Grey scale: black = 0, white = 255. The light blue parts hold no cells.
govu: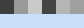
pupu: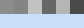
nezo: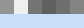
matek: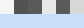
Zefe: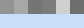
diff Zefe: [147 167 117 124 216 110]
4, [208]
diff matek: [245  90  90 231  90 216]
1, [83]
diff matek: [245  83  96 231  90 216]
2, [90]
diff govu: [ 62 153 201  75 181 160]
3, [68]

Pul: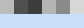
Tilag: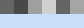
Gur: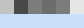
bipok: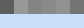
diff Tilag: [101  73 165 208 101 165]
2, [159]
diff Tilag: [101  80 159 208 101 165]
1, [73]
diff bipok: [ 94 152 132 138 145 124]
5, [116]
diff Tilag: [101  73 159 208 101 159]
5, [165]
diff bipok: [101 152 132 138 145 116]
0, [94]
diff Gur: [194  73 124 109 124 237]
5, [230]

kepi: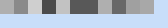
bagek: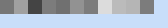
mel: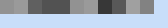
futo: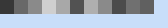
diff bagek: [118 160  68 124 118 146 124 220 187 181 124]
4, [112]
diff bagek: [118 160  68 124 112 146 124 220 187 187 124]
9, [181]
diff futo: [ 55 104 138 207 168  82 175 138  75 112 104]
10, [96]
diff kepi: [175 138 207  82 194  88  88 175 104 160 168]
3, [75]
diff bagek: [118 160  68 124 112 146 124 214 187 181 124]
7, [220]
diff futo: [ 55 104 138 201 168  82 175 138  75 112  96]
3, [207]
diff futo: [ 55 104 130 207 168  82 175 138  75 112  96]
2, [138]

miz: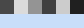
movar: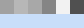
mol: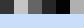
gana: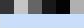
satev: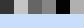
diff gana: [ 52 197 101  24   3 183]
5, [176]
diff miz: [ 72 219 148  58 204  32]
3, [64]
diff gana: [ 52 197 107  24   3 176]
2, [101]
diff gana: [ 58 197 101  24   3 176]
0, [52]
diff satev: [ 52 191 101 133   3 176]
1, [197]
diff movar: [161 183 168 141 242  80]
3, [133]
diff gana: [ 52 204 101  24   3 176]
1, [197]

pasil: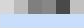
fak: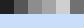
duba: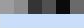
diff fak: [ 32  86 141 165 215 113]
4, [207]
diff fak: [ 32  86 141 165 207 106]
5, [113]
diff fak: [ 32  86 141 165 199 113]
4, [207]
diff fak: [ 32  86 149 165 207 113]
2, [141]
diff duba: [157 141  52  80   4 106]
4, [10]

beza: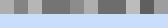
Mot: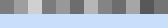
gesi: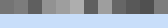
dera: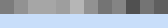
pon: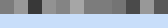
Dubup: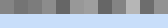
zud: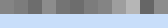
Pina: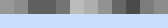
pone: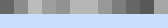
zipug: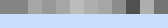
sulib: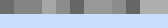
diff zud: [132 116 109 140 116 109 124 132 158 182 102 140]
1, [124]
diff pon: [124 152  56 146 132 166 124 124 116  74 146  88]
10, [152]
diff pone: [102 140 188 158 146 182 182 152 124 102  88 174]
11, [166]

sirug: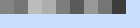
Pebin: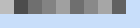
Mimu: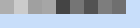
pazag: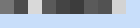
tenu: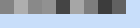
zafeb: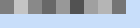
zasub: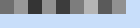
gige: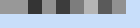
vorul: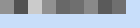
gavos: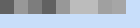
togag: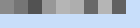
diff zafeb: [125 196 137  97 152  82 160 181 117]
3, [104]
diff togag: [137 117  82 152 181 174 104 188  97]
7, [181]
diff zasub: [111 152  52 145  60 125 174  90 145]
6, [181]
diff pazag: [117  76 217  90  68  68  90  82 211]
5, [60]
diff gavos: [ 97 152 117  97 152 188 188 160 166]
2, [125]
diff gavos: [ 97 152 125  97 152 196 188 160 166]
5, [188]

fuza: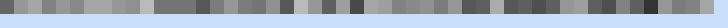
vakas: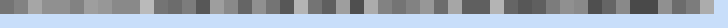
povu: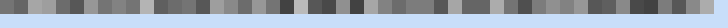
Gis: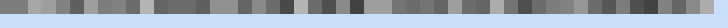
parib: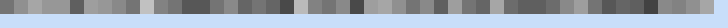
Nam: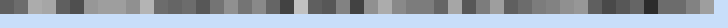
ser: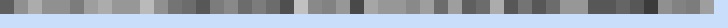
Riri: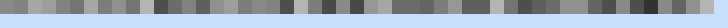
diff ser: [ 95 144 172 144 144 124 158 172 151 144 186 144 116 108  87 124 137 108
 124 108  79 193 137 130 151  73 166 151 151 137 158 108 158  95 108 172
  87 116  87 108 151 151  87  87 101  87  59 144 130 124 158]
9, [151]
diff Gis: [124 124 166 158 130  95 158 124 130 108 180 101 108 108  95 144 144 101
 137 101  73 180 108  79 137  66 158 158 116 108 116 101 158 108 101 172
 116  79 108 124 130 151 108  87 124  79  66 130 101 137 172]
19, [108]
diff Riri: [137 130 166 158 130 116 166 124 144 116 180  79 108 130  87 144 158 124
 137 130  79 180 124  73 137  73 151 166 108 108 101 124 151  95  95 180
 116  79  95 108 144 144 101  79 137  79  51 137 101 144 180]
14, [95]

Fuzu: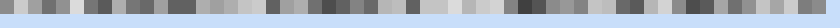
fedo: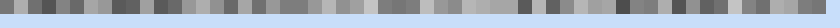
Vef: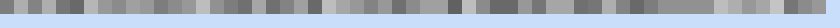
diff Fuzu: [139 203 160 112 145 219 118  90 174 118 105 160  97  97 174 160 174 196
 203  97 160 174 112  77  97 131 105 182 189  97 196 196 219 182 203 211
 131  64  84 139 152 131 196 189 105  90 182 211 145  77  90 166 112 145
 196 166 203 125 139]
48, [139]
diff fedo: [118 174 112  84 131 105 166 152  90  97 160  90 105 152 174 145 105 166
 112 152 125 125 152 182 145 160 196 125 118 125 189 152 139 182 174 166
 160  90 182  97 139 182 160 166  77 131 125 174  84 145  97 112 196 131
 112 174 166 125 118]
36, [166]
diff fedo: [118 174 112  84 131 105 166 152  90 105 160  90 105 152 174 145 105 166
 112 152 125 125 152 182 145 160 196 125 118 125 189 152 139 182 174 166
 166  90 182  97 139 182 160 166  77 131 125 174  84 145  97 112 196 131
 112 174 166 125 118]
9, [97]
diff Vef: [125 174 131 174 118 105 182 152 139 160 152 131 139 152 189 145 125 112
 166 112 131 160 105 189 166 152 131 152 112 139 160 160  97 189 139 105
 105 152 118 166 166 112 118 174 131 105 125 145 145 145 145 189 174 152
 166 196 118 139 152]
11, [125]

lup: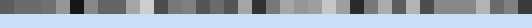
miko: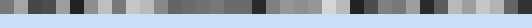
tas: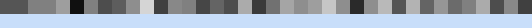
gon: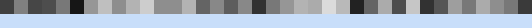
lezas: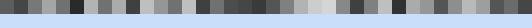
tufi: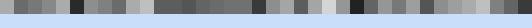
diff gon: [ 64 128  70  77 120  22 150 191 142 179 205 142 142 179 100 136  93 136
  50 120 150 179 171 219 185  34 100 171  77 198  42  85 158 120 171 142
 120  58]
30, [50]
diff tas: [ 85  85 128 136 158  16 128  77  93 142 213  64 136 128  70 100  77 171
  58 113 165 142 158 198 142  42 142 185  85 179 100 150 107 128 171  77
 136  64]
3, [128]
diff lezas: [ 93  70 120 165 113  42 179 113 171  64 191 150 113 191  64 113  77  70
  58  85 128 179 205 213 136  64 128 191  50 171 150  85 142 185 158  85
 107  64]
37, [70]
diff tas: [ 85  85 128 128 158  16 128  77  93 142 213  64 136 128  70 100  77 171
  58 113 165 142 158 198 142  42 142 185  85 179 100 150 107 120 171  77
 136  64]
33, [128]
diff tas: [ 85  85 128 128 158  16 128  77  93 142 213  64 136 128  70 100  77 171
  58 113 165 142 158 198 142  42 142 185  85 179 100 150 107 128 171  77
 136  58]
37, [64]
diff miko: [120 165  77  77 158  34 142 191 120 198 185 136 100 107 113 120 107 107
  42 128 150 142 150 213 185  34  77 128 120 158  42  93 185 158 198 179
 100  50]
2, [70]
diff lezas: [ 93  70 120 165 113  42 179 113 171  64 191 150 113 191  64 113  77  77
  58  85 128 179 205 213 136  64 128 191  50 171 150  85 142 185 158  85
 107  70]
17, [70]

